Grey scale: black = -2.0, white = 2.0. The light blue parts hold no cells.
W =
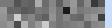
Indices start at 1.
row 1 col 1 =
-0.1
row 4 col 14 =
0.1
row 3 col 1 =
0.3
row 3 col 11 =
-0.3
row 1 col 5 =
-0.5
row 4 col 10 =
-0.1
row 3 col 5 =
0.1
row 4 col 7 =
1.2
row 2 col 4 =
-0.6
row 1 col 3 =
-0.7
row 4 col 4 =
0.8
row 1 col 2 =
-0.1
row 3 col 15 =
-1.0
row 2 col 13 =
0.0
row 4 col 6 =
0.4
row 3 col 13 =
0.2
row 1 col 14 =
-1.1
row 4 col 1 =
0.2
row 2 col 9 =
-0.2
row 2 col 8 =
0.2

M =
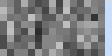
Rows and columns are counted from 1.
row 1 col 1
0.3
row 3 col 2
-0.2
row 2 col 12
-0.3
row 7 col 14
-0.4
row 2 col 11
-0.6
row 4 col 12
0.4
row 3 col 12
-0.7
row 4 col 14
0.6
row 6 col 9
0.0
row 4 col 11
-0.2
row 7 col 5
0.3
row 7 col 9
1.0
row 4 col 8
-0.1
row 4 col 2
0.9
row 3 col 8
-0.6
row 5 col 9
-0.1
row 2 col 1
0.9
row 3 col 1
0.6
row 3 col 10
-0.2
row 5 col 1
-0.4
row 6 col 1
-0.8
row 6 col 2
0.5
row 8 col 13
-0.3
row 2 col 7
-0.9
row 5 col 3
-0.3
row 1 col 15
-0.1
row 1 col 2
0.0
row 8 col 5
-0.8
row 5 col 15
-0.2
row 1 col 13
0.6
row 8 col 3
0.0
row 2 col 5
-0.6
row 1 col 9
-0.9

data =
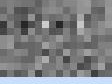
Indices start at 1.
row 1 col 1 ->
-0.1
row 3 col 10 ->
0.0
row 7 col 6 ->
-0.3
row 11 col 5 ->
0.3
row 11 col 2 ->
-0.1
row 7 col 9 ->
-0.1
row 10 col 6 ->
0.4
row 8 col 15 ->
-0.1
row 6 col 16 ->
-0.3
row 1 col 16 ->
0.3
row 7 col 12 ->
-0.3
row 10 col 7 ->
-0.1
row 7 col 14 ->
-0.4
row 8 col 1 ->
-0.3
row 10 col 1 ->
0.3
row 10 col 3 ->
0.1
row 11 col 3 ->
-0.6
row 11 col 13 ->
0.1
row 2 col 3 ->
-0.7
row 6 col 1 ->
0.2
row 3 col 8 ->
-0.3
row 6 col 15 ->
-0.2
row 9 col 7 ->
0.7
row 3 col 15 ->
-0.3
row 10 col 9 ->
0.1
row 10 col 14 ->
0.0
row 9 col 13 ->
-0.8
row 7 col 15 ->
0.0
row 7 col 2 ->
0.4
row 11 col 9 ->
-0.5
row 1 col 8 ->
0.1
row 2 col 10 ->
-0.3
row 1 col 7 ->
-0.1
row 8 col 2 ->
-0.1
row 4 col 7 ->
1.2

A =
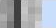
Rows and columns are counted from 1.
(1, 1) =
0.4
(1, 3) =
-1.0
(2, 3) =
-1.0
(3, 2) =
0.2
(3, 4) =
1.0
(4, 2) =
-0.1
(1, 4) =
1.0

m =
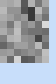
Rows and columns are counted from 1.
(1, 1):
0.7
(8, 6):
0.1
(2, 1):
0.9
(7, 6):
0.9
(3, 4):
0.4
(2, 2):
0.3
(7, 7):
-0.3
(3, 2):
0.5
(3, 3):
0.2
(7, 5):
0.2
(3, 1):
0.7
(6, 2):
0.8
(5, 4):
0.0
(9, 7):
0.9
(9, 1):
0.7
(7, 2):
0.0
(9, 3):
1.3
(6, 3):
0.9
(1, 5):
0.8

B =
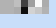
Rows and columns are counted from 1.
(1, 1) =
0.8
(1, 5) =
0.5
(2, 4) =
-1.8

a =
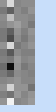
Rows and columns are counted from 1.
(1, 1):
0.3
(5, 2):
-0.5
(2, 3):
0.2
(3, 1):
0.2
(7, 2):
1.4
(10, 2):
-1.8
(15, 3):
0.1
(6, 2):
-0.8
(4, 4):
0.2
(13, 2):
1.3
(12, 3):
0.3
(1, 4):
0.2
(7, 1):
0.3
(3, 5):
0.1
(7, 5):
0.3
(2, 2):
-0.5
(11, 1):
-0.1
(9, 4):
0.1
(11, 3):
0.2
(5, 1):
-0.1
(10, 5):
0.1

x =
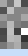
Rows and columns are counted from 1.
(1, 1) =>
0.6
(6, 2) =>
0.9
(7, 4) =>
-0.6
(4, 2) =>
0.9
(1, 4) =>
-0.8
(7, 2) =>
0.4
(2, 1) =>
-0.7

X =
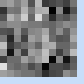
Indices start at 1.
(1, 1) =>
0.3
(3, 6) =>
1.4
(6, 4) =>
-1.0
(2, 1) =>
-1.2
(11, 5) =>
-0.2
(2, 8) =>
-2.0
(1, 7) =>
-1.1
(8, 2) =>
-1.7
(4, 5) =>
-0.1
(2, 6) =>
0.7
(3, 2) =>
0.8
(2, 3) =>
-0.2
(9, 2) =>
-0.3
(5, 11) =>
0.3
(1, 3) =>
0.0
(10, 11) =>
-0.5
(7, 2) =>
-1.1
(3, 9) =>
-0.5
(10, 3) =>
-0.4
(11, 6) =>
-0.5
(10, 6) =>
-0.4
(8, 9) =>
-1.0
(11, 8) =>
-0.9
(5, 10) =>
-0.5
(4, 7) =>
-0.3
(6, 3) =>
0.1
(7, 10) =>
-0.4
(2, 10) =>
-1.7
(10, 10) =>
-1.0
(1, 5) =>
-0.7
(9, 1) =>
-1.0
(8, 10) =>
-0.3
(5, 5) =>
0.1
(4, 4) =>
0.0
